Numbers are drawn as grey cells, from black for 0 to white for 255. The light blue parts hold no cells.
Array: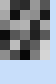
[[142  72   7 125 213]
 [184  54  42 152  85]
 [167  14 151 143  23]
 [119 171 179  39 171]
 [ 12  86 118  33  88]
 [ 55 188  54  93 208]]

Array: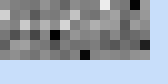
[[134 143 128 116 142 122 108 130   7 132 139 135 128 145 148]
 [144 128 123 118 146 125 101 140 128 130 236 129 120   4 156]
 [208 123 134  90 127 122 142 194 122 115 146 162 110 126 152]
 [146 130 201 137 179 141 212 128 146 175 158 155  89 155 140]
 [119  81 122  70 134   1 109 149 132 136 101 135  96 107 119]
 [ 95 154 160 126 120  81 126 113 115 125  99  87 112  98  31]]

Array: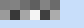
[[155  56 166 244  63 172]
 [127 130 111  95 131 107]]

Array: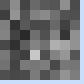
[[ 79  72  75 123  80 109 147 125]
 [ 89 140  68 105  89  85 143  75]
 [ 62 148  83 129 138 112  82  79]
 [127  51  88  73  74 104  65 101]
 [131  66  41 111  80 131  53 144]
 [ 72  48  94 131 113 175 165 146]
 [120  73  62 199  79 131 150  85]
 [114  67 122 119 125  73 120 117]]

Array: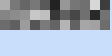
[[108  96 156  85 122 100 180  98 166 162 109]
 [175 120 102 120  89  34 151 118 112 215  61]
 [133 140 147 199 191  55  96  71 112  41 115]]

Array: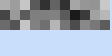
[[107  84 197 129 112 181 117  76 136 120  92]
 [174 157 198  90  49  99  49 166 150 148 200]
 [ 69 154  91 127 127 129  91  26  59 162 183]]
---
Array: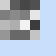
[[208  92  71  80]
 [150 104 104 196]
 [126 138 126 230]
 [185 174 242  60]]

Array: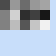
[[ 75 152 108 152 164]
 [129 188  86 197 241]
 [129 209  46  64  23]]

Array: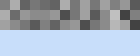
[[173 108 151 139 139 151  78 119 161  90 139 192  66 128]
 [161 139 119  90 128  99 139 151  78 119 139 183 161  66]
 [128 173  99 119 108  99 173 119 161 119 161 128 151  90]]

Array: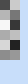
[[215  34]
 [247  55]
 [182 119]
 [141 152]
 [172 191]
 [ 75 203]]

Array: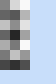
[[100  38 162]
 [ 70  49  79]
 [100  88 181]
 [172 121 249]
 [193 141 226]
 [121 193 151]
 [132 215 249]]

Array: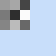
[[122  46 251]
 [155 167  69]
 [133 187 104]]

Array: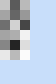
[[134  36 221]
 [198  91 186]
 [164 102 152]
 [164 174 242]
 [232 186 251]
 [111 210  70]]

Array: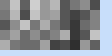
[[173 119 108 108 161  66  77  47 152  96]
 [ 86 141 195 119 173 119  86  56 108 130]
 [130 161 108 141 108 130 173  56  86 195]
 [119 183  77 195 152 161  86  66  86 130]
 [130 195  96 207 152 183  86 119 141  77]]

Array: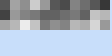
[[ 66 153 131 121  98  98 110 121  98 195 183]
 [ 87 163 143 204 153  87  75 131 110  87  55]
 [163 183 236 195 121 143 131 183 173 214 153]]
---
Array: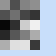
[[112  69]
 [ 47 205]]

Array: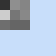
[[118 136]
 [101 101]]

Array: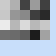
[[150 137]
 [183 218]]

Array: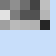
[[125  83]
 [186 181]]

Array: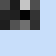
[[ 32   3]
 [ 82 112]]

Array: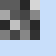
[[ 86  69]
 [193 104]]
